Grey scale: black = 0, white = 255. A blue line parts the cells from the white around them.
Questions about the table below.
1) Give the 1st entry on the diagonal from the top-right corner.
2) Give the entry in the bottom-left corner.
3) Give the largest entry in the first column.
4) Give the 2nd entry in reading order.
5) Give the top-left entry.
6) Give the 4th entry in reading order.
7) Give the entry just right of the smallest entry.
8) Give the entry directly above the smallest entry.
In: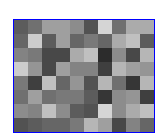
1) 171
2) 82
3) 204
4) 112
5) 92
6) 159
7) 140
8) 102

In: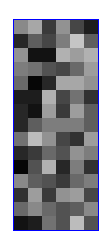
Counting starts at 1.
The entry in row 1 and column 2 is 167
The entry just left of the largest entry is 125
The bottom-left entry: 18
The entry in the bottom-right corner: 82
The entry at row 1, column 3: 58
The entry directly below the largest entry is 157
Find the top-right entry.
29
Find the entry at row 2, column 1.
39
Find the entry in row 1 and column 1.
137
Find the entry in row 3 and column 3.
18
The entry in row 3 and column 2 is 18
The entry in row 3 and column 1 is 146
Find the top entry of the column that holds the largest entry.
70

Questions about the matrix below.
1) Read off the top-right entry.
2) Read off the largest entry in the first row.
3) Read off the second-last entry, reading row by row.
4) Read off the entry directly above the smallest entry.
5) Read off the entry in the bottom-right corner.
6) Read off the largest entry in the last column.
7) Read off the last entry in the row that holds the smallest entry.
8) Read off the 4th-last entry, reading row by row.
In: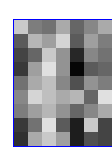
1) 170
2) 201
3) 80
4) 39
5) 68
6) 224
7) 102
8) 159

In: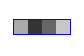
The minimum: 53
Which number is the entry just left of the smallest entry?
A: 170

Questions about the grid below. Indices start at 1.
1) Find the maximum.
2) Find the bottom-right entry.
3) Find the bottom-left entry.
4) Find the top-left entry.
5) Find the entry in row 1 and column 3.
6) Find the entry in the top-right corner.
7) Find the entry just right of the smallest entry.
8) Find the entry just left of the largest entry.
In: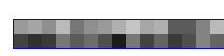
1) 197
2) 100
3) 67
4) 154
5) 143
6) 186
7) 119
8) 176

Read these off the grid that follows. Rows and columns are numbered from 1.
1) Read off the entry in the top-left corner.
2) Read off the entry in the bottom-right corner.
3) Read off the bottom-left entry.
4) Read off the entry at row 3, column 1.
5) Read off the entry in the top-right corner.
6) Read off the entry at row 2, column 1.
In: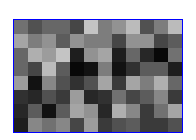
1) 113
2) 81
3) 30
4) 103
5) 187
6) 165

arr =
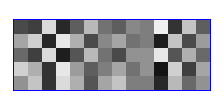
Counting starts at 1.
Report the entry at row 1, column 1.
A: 74
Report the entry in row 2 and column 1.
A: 165
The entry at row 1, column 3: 219
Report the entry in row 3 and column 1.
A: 105
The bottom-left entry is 146
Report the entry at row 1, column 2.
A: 63
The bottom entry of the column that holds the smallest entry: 40
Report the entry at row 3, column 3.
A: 219
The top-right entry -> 94
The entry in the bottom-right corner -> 146
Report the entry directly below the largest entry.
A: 30
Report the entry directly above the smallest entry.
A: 231
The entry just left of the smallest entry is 146

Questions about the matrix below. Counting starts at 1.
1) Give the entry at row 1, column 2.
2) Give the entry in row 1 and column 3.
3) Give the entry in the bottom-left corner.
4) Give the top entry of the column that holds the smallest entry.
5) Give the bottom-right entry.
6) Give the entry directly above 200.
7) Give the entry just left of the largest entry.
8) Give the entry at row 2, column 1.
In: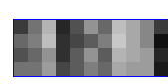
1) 115
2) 180
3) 115
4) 59
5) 26
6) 190
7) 126
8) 104

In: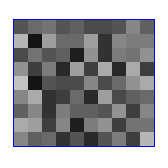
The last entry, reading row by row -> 182
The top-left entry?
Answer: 84
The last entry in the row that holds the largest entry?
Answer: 170
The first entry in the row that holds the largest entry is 194
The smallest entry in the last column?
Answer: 62
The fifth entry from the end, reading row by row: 41
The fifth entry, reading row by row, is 96
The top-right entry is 96
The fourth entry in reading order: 84
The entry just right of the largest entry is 20
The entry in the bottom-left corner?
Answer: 134
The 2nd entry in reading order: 106
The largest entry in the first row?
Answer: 134
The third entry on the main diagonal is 84
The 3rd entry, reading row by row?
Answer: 115
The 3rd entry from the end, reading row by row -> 124
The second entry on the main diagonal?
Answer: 20
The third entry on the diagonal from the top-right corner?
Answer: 124

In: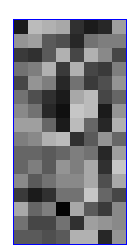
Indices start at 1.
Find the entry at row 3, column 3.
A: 90
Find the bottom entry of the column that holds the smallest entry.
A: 90
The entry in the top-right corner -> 159
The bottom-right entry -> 148
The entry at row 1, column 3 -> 177
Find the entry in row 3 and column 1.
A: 58
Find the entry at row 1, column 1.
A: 27
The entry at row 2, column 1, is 148
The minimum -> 4
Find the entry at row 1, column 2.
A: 187
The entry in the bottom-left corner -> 90
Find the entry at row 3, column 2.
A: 48
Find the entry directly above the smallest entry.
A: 114
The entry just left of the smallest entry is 126
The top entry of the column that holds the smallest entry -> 168
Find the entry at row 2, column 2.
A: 159

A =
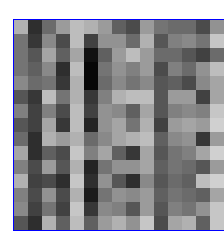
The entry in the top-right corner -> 146
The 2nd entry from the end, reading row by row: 96
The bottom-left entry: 86
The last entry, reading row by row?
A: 198
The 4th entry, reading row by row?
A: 155
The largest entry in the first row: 189
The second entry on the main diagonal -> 55
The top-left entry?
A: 177
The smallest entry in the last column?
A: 107
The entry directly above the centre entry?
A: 137
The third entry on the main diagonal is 165
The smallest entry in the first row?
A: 46
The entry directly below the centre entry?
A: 165
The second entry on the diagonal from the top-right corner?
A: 116
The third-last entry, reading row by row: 177
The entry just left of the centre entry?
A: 146
